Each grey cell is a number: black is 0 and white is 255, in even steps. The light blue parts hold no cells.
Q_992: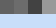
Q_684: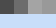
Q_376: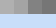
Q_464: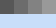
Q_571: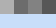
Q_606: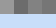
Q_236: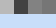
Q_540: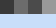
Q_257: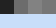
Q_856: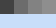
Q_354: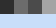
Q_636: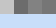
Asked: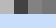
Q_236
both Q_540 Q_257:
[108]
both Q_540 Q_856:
[108]

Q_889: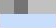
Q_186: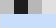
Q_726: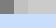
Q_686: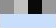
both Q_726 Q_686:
[193]
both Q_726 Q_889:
[193]
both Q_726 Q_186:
[193]
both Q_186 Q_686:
[193]
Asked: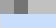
Q_889
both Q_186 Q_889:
[193]

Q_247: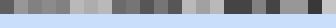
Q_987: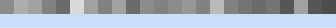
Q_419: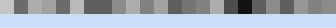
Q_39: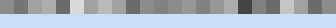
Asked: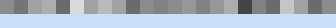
Q_39
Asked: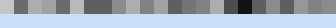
Q_419

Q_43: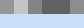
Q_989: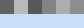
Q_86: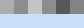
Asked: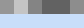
Q_43
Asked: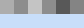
Q_86
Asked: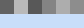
Q_989

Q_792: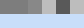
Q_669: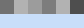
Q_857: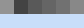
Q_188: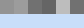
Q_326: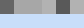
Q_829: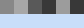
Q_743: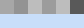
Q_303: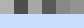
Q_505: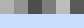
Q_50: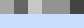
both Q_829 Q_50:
[167]
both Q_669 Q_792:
[125]
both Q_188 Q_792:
[189]
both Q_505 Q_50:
[147]

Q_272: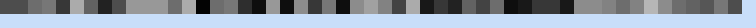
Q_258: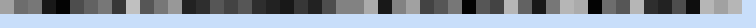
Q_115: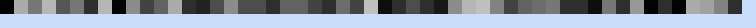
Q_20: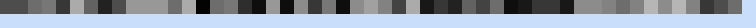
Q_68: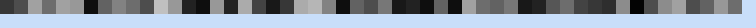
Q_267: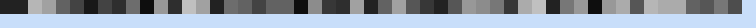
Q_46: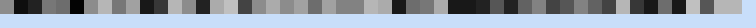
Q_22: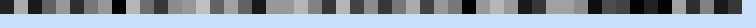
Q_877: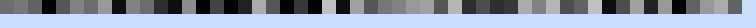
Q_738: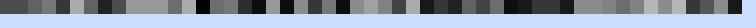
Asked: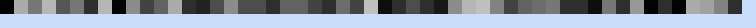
Q_115
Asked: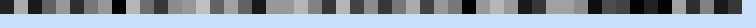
Q_22
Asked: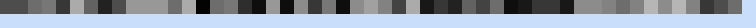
Q_20

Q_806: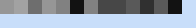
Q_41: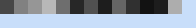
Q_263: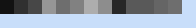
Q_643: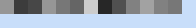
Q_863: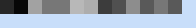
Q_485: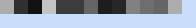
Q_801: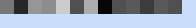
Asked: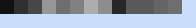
Q_263
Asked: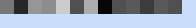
Q_801
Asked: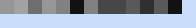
Q_806
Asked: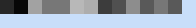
Q_863

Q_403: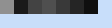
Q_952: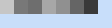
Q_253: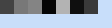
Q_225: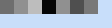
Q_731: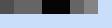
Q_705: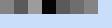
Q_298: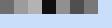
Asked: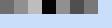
Q_225
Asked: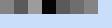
Q_705
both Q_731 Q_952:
[101]
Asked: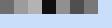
Q_298
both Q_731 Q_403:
[79]

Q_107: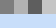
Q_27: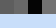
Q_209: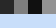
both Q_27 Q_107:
[94]
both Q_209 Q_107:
[126]

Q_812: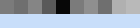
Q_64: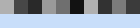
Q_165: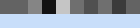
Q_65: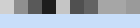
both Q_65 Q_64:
[154]
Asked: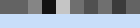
Q_165
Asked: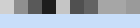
Q_65

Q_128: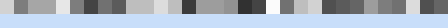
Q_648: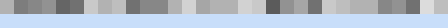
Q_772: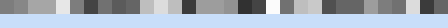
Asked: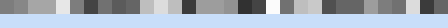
Q_772
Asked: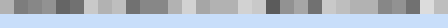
Q_648

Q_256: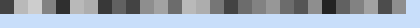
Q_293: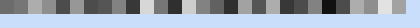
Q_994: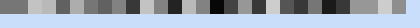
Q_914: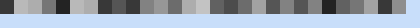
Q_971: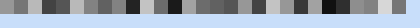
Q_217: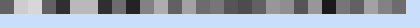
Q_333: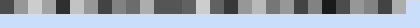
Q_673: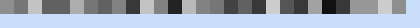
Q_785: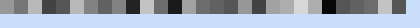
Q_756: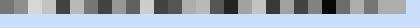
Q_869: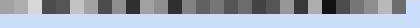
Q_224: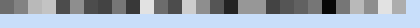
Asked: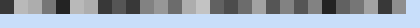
Q_914
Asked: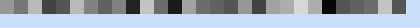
Q_785
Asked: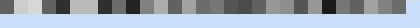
Q_217
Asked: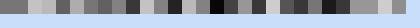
Q_994

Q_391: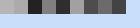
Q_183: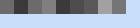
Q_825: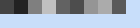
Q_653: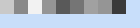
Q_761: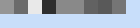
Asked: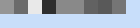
Q_761

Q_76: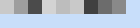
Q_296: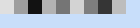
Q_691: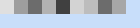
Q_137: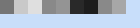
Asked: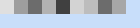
Q_691
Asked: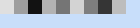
Q_296

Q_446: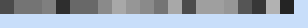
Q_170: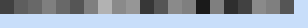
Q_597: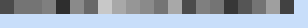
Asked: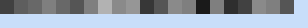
Q_170
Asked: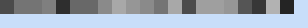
Q_446
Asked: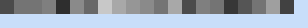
Q_597

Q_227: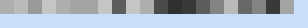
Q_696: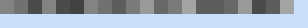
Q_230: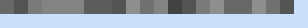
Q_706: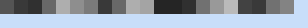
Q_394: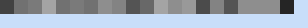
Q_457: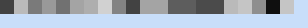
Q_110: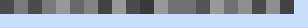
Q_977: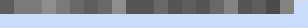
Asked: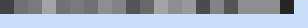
Q_394
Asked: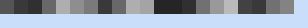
Q_706
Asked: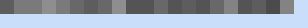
Q_977

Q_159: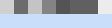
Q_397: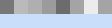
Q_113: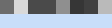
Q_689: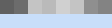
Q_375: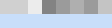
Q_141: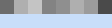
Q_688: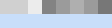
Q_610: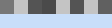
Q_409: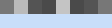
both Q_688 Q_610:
[119]
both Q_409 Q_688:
[119]
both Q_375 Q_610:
[196]
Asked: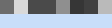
Q_113
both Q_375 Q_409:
[196]
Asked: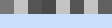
Q_610
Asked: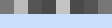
Q_409

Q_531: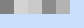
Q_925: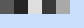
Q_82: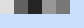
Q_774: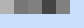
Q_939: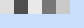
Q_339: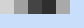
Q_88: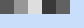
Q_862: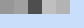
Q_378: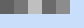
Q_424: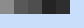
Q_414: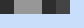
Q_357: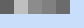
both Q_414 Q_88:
[151]
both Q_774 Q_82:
[119]
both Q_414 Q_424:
[46]
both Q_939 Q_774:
[119]
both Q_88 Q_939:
[222]
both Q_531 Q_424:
[140]
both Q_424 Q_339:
[46]

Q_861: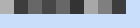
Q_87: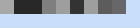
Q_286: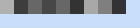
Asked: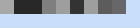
Q_87
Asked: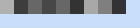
Q_286
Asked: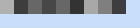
Q_861

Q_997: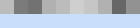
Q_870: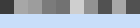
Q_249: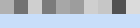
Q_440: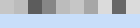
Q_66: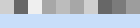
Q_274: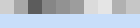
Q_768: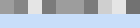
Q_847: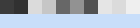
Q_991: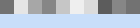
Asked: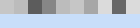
Q_440
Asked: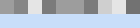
Q_768
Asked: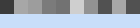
Q_870

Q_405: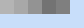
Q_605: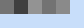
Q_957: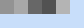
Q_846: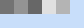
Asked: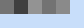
Q_605
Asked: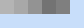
Q_405
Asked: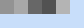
Q_957
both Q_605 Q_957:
[147]
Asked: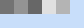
Q_846

